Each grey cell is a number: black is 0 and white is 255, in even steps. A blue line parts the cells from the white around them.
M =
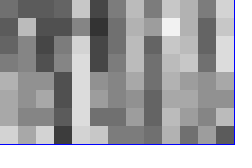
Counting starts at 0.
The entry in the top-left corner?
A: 112
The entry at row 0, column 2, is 91
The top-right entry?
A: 211
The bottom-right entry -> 91
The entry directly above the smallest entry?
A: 70
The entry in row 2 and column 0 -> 100
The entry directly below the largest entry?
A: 199
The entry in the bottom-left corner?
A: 211
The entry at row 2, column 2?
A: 70
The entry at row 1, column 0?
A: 91
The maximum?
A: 242
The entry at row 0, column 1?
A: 91
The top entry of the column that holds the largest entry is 199
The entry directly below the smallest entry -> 70
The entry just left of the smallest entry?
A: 133
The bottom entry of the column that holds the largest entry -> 178
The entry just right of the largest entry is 178
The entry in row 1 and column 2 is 80
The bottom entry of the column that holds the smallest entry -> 199

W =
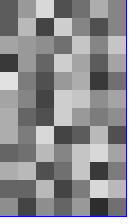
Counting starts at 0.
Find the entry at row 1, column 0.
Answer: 92
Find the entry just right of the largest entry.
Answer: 124
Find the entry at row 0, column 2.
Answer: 216
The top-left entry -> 92
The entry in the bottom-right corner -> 112
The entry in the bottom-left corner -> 142
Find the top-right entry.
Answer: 133
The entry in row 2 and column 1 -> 153
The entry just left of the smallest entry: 153
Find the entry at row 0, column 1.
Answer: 153
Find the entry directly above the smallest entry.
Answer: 216
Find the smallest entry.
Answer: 45
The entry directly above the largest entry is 57
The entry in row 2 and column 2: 142
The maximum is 225

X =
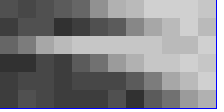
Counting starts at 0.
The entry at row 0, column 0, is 80
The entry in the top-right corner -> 198
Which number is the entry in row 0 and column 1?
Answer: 71
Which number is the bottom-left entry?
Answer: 61
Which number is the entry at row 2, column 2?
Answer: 167
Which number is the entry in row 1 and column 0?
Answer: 61
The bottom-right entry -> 177
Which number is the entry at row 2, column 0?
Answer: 102

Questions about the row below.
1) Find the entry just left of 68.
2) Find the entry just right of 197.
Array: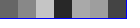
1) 158
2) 40

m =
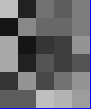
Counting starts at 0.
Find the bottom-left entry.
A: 93
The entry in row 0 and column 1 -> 33
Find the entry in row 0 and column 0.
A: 191
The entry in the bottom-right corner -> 157
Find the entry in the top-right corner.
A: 124
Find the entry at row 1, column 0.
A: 21

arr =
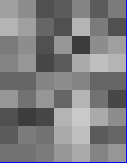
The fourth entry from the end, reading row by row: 150
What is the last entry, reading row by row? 150
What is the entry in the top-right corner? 123
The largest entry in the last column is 180
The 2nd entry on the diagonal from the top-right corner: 123
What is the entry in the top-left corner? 159
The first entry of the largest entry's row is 80
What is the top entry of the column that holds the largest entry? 132
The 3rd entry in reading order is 80
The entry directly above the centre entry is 91
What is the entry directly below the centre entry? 102
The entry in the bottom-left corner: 114
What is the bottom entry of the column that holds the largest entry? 170
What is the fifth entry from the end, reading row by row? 123
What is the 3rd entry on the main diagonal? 80
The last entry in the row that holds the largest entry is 141
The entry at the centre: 141
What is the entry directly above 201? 180
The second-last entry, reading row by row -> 132
